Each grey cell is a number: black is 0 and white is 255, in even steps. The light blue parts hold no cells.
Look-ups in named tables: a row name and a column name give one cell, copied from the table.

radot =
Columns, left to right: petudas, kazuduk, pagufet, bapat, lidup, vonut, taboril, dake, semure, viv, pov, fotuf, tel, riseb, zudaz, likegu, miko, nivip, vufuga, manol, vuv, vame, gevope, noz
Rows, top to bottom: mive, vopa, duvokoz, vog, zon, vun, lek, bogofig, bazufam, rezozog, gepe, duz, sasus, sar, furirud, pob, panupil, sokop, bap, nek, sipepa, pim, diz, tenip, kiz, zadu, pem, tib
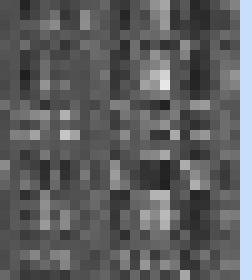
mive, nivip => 66
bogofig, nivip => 81
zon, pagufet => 108
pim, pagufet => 51
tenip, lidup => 79
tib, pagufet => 57
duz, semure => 77
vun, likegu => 145
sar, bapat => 162
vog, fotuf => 67
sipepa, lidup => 143
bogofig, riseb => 91
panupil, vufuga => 172
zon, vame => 95
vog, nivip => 90
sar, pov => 85
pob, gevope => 116
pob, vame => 85
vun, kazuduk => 84
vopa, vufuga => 83
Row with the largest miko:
bazufam

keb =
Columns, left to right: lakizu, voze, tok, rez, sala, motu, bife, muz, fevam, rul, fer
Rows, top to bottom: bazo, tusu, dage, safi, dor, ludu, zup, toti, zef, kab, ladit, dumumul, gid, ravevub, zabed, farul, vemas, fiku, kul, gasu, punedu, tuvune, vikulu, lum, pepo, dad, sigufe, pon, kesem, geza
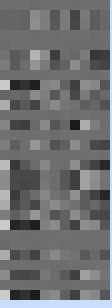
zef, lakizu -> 201
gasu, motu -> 113
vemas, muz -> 141
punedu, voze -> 71
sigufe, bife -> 109
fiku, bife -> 87
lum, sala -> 111
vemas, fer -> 40
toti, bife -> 112
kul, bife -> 87
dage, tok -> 99
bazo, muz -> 108
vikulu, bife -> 96
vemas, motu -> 110
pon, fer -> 117
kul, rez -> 72
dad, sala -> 119
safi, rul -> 108
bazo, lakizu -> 110
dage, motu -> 90
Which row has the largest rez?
ludu

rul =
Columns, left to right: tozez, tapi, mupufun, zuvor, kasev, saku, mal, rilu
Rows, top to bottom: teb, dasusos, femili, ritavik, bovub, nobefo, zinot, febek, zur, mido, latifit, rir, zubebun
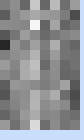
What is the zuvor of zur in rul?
139
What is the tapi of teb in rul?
142
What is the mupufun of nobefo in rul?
148
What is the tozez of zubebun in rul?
153
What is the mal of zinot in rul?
105
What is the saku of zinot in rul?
142
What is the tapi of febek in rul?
126
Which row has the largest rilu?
teb

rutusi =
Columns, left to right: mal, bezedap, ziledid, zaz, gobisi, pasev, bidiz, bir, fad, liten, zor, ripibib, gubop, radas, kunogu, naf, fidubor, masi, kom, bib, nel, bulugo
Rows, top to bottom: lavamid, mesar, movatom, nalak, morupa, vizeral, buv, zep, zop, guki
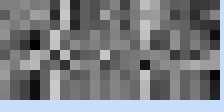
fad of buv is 129
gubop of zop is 118
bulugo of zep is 8
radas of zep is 115
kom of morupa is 95
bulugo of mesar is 132
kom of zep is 98
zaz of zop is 14
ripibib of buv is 95
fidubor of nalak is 86
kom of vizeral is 89
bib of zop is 119
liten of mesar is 79
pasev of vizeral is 51

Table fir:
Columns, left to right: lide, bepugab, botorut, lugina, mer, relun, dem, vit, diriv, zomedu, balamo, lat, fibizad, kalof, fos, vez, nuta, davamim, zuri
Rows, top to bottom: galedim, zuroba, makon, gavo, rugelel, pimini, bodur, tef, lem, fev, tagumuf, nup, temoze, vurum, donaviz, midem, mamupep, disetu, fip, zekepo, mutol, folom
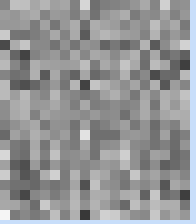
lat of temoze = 144
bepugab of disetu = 122
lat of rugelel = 120
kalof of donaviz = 138
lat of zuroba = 160
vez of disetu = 164
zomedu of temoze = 116
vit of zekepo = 180
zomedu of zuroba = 114
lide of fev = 186
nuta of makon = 151
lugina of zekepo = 135
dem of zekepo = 140
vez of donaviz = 115
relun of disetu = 208
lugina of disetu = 105
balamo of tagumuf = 131
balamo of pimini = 161
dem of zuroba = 150

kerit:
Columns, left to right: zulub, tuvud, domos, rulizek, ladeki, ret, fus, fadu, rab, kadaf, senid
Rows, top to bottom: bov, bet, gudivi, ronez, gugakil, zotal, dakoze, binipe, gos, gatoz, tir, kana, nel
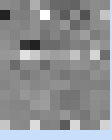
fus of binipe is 118
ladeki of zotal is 167
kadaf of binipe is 144
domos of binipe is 118
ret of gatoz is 131
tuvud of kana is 135
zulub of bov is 139
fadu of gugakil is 129
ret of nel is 131
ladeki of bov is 130
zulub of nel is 197
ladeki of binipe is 140
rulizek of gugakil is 33

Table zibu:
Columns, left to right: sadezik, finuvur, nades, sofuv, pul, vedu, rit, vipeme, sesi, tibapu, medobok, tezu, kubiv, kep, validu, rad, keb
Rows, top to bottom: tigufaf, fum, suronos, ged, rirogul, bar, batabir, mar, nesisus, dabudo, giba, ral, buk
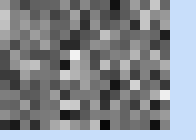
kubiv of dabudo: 140
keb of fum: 152
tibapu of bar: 73
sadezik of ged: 165
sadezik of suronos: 192
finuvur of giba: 98
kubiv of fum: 90

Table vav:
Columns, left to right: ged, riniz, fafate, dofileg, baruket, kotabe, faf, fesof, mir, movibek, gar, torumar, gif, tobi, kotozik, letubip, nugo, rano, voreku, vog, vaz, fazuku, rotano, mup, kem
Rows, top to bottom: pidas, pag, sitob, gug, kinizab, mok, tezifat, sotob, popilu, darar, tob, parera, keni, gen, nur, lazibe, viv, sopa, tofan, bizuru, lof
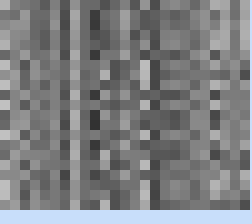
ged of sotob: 144
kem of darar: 122
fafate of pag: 152
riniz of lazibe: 155
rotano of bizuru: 129
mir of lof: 99
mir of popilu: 108
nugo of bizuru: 119
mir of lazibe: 97
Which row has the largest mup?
tezifat

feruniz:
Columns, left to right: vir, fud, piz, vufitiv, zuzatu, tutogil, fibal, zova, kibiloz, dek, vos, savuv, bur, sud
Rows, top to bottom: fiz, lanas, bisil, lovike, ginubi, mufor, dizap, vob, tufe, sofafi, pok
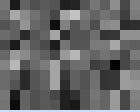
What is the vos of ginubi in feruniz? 122
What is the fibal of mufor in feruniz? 153
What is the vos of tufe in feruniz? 51
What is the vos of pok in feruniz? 101
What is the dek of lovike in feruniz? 109
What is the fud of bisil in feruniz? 97
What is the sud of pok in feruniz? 123
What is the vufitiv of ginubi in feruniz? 89
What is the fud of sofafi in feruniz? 26
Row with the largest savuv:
ginubi

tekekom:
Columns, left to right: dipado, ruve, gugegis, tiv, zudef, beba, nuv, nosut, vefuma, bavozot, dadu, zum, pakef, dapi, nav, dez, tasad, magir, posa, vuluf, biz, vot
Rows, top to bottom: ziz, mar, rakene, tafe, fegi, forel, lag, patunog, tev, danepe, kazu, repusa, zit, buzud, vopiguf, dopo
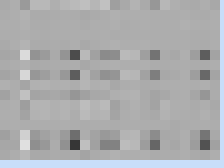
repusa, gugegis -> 163
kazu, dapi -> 176
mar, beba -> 172
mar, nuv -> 173
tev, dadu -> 177
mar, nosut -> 172
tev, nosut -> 173
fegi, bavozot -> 172
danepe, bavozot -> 168
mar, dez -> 173
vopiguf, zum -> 130
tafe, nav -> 173
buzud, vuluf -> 161
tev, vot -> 171

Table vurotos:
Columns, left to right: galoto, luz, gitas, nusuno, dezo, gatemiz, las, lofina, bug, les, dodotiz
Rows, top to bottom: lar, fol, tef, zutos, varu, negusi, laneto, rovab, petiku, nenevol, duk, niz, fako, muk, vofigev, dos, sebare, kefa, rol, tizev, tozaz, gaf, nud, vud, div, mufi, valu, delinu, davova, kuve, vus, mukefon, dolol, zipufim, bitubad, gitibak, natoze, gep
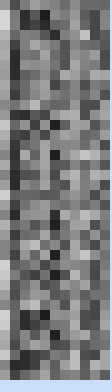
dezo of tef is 43
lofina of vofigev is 137
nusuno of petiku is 141
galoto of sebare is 169
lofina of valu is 134
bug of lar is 106
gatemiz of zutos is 45
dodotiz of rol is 75
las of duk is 104
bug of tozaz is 106
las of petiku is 104
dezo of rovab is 138
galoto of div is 131
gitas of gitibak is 45
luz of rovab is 44
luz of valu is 95

